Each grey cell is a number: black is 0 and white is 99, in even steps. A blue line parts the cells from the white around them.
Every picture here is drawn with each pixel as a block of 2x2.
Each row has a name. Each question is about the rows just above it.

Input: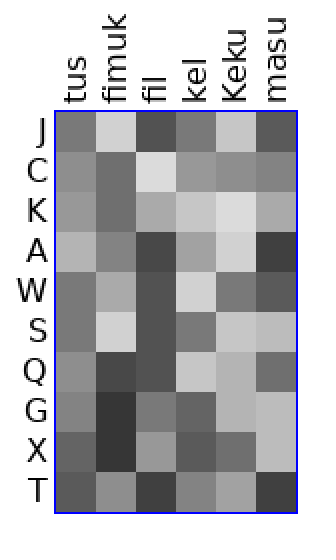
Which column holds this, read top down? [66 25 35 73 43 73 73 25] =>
masu
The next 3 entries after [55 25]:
[51 63 25]

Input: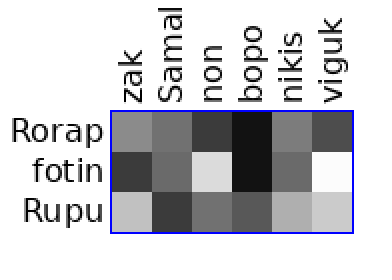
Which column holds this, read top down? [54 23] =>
zak
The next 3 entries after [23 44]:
[34 68 79]
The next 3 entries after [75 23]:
[44 34 68]

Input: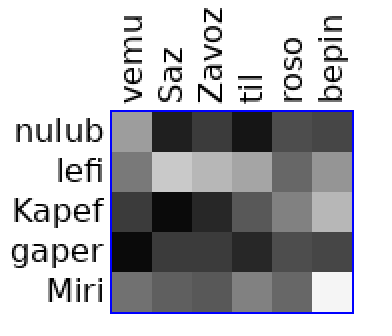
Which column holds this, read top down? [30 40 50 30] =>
roso
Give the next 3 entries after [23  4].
[15 34 50]

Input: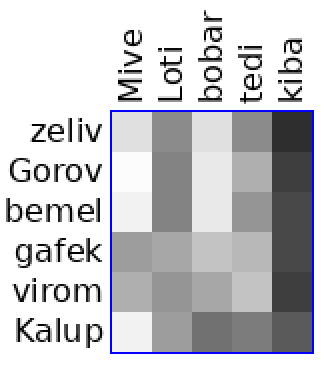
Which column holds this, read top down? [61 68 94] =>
Mive
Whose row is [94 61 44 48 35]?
Kalup
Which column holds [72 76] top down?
tedi
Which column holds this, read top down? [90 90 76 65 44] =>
bobar
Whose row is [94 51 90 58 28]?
bemel

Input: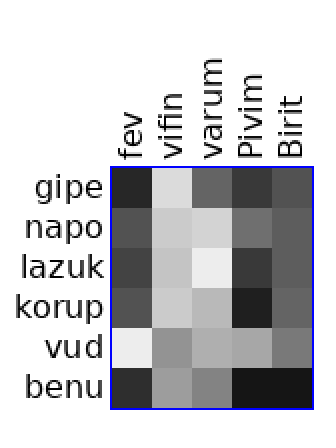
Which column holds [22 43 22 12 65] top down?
Pivim
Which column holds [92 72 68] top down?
varum
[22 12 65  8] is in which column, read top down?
Pivim

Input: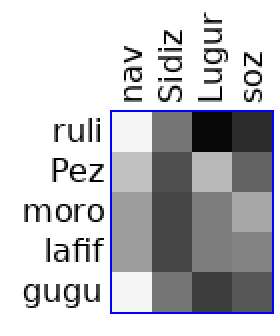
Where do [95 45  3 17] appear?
ruli
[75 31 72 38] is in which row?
Pez
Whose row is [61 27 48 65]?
moro
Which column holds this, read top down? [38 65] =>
soz
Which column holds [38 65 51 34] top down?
soz
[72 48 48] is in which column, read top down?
Lugur

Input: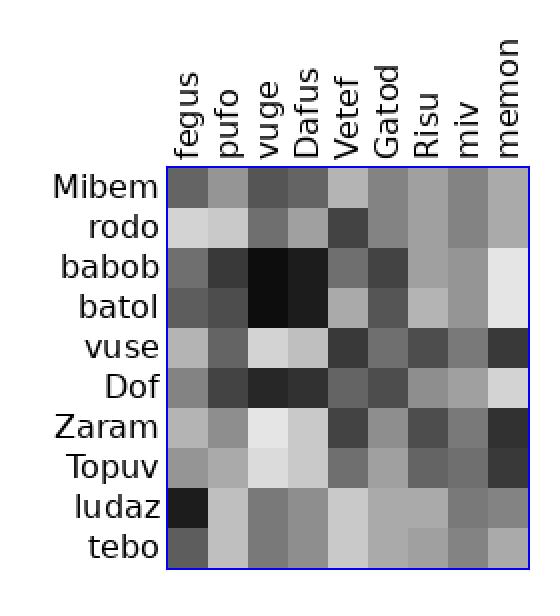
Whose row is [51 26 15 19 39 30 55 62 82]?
Dof
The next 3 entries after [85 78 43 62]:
[39 43 22]
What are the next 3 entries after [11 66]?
[33 70 58]
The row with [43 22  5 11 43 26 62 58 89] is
babob
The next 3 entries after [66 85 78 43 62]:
[39 43 22]
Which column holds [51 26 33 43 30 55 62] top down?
Gatod
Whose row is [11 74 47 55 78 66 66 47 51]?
ludaz

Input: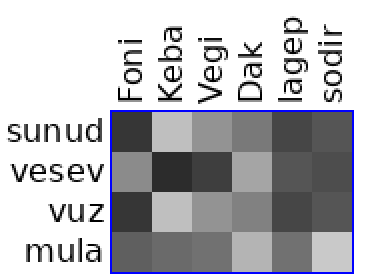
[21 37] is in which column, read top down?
Foni
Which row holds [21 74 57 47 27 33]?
sunud

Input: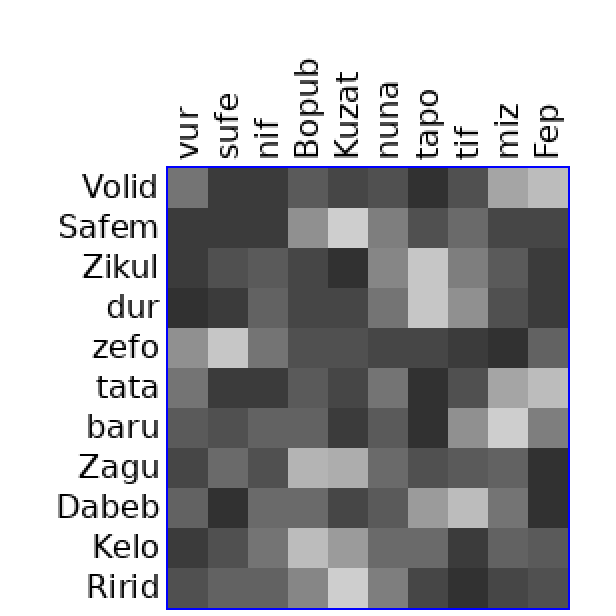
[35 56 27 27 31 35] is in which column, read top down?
Bopub
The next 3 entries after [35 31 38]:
[38 23 35]
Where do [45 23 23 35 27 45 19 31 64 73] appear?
tata

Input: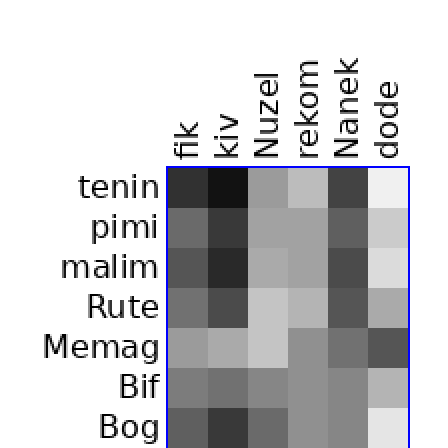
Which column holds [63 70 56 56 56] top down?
rekom
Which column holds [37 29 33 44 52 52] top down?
Nanek
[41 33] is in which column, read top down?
fik
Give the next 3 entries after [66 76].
[56 44 33]
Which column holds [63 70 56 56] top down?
rekom
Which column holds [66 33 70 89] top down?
dode

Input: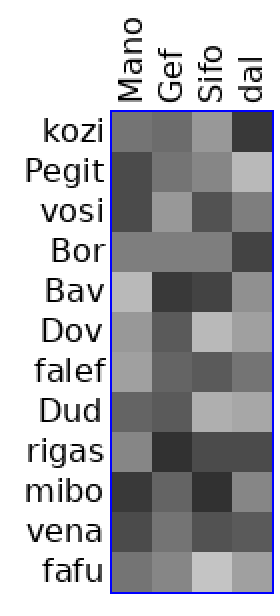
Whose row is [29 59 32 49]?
vosi
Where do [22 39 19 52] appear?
mibo
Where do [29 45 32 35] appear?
vena
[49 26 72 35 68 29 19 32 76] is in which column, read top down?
Sifo
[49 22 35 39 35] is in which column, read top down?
Gef
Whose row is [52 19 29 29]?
rigas
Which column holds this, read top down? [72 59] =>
Mano

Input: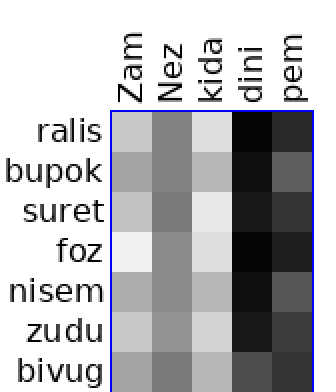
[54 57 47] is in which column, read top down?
Nez
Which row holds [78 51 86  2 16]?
ralis
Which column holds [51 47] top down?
Nez
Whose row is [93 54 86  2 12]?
foz
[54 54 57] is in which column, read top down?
Nez

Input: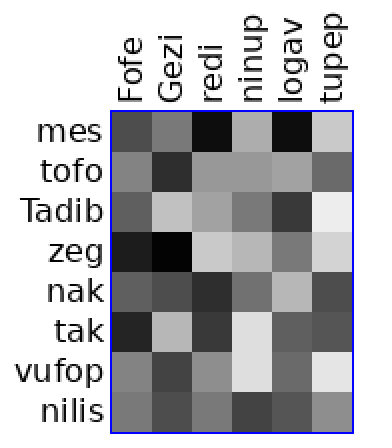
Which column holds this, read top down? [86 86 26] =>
ninup
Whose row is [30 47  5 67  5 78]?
mes

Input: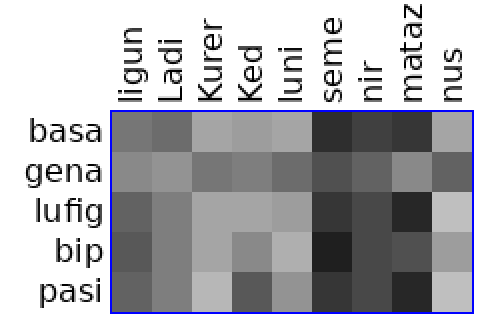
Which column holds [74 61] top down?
nus
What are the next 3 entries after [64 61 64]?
[18 25 21]

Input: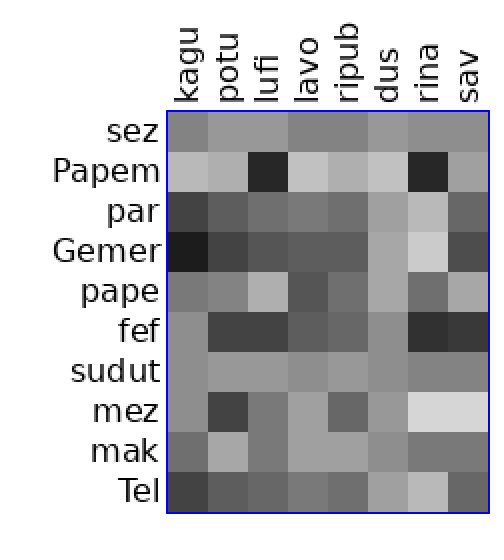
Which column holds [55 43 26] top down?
kagu
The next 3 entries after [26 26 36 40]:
[55 19 22]
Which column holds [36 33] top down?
lavo
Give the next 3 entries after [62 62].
[55 47 47]
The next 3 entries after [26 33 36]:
[36 65 79]
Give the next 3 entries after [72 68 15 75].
[68 75 15]
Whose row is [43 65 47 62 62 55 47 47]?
mak

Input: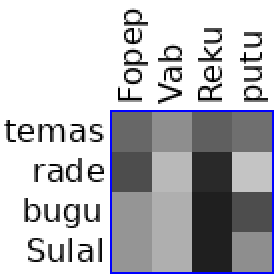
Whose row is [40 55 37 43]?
temas
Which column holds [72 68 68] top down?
Vab

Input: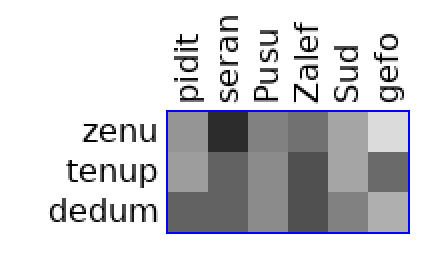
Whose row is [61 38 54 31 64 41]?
tenup
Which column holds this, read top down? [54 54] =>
Pusu

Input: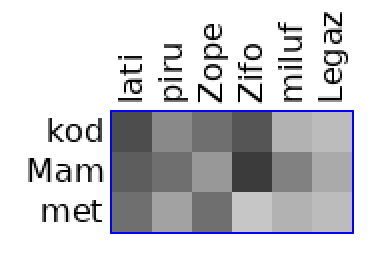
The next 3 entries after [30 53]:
[43 33 69]
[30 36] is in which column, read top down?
lati
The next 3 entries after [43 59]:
[23 50 66]

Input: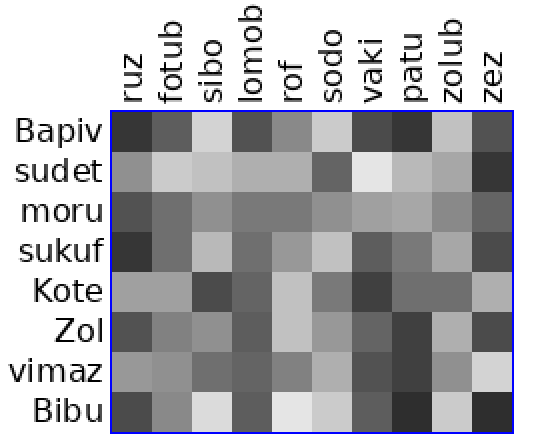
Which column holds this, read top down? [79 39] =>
sodo
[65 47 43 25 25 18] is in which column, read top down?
patu

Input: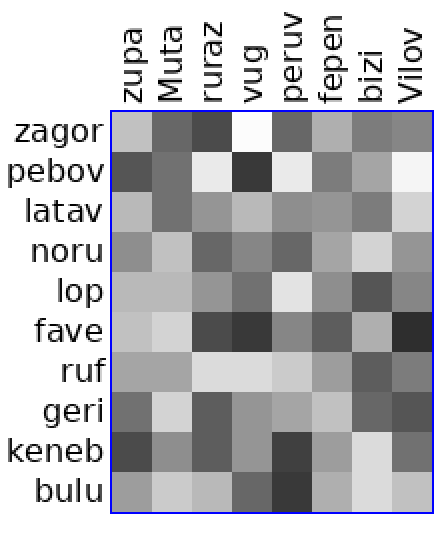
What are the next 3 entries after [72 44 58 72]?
[55 58 48]
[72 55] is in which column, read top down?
zupa
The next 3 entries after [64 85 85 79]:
[61 36 48]
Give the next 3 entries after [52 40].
[64 82 58]

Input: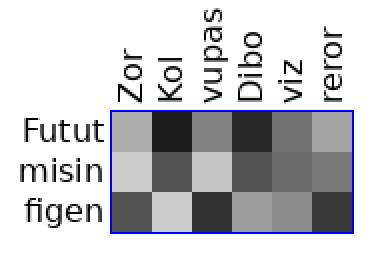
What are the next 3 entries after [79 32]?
[76 32 41]
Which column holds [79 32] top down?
Zor
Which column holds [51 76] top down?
vupas
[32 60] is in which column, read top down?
Dibo

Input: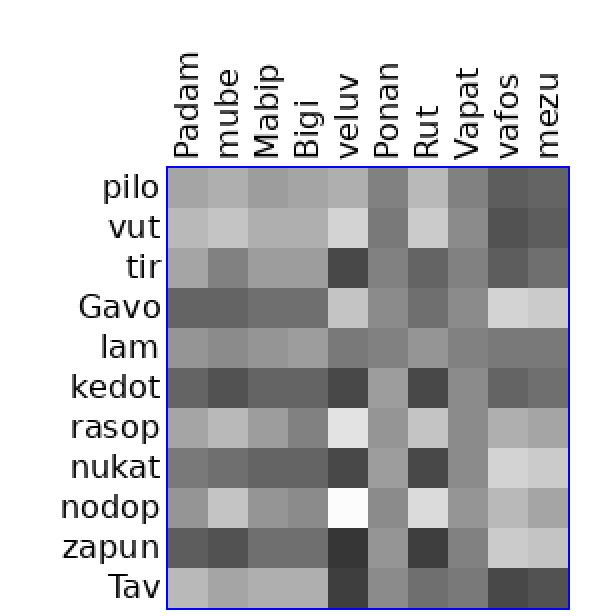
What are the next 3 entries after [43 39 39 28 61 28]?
[54 82 79]
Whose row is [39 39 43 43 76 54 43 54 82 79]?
Gavo

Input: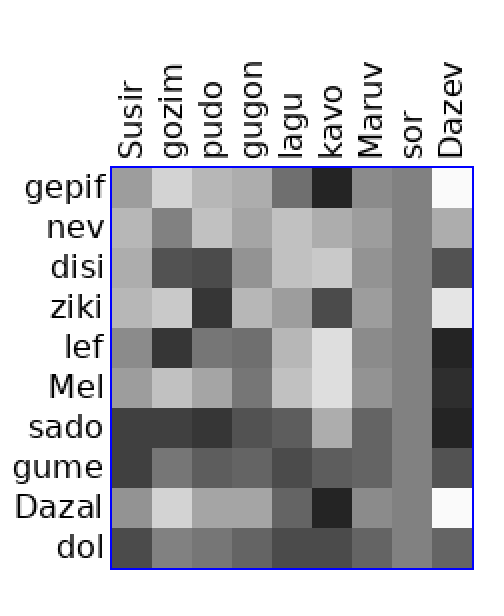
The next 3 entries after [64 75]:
[67 61 50]
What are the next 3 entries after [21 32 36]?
[67 39 50]

